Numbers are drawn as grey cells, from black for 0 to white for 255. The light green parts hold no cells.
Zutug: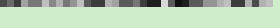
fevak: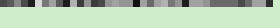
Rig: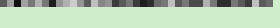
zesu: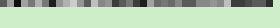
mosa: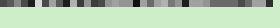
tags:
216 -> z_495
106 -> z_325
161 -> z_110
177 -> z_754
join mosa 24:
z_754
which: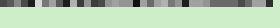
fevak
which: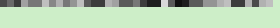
Zutug
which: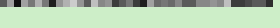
zesu
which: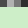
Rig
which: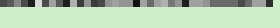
mosa

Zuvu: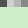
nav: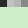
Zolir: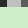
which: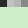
nav
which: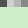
Zuvu
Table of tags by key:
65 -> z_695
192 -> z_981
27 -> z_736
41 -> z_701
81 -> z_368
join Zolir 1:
z_701
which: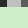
Zolir

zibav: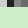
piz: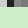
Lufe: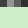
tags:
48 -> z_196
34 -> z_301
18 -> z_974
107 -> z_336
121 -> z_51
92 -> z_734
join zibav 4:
z_336
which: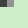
Lufe
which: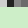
zibav
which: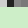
piz

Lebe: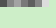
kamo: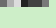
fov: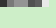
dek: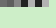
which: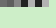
dek
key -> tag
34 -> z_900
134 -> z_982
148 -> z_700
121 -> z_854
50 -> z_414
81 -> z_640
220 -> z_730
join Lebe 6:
z_982
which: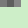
Lebe
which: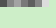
Lebe

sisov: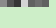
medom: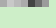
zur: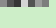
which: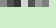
zur
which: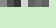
sisov
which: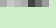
medom
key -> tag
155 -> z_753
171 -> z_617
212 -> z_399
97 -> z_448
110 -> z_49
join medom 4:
z_617

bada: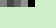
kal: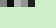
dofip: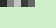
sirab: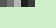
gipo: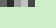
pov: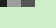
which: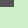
pov
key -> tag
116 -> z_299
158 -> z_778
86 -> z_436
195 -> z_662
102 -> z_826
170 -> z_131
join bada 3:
z_826
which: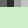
gipo
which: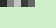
dofip

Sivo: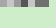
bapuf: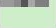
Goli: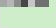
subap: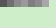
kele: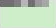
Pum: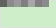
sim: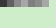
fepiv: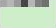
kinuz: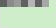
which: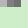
fepiv
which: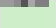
bapuf

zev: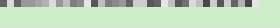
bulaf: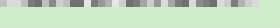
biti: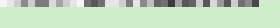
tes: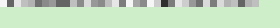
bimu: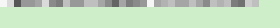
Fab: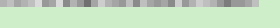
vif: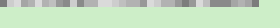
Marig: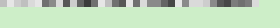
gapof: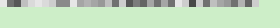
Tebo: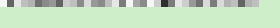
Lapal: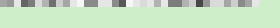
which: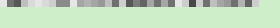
gapof
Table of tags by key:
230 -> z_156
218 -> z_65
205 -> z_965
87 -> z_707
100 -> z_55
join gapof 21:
z_55

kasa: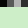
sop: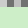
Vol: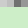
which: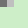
sop
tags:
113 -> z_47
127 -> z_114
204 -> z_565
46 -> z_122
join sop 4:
z_47
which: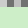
sop

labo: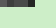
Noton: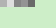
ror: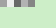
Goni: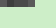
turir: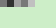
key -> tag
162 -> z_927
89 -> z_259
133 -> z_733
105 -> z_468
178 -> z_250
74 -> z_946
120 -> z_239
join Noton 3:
z_733
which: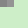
Noton
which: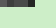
labo
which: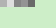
Noton

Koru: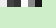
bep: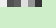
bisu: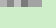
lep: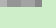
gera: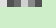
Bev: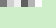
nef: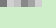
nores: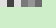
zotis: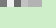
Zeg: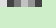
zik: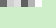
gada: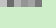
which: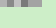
bisu
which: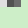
gera
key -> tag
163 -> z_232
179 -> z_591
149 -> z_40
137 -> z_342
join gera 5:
z_342
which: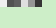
bep
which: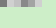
nef
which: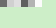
zik

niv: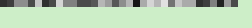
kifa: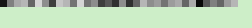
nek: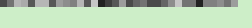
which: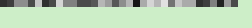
niv
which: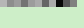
kifa
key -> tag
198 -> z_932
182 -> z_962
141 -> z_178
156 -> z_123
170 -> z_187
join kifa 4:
z_962
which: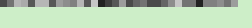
nek
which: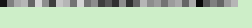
kifa

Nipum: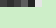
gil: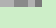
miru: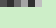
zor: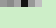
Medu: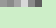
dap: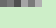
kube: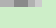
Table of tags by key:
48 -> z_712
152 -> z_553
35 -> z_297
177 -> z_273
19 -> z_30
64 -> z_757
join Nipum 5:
z_297
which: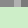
gil
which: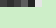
Nipum
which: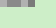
gil
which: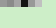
zor
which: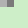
gil
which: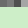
dap

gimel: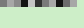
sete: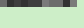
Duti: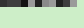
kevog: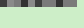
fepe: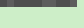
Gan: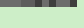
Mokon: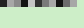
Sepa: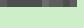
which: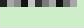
Mokon
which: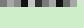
gimel
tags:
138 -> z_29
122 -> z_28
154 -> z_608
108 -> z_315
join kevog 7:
z_28
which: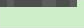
fepe
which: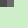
Sepa
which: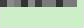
kevog

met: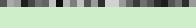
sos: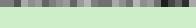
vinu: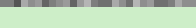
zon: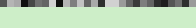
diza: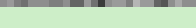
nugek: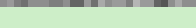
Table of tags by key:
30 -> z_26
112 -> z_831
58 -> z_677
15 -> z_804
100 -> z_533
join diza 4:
z_831
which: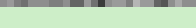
diza

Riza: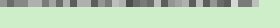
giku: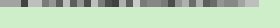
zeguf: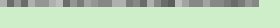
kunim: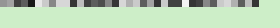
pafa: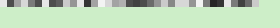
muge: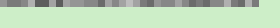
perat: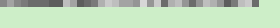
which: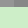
muge
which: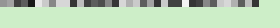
kunim
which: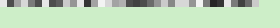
pafa
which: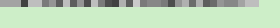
giku

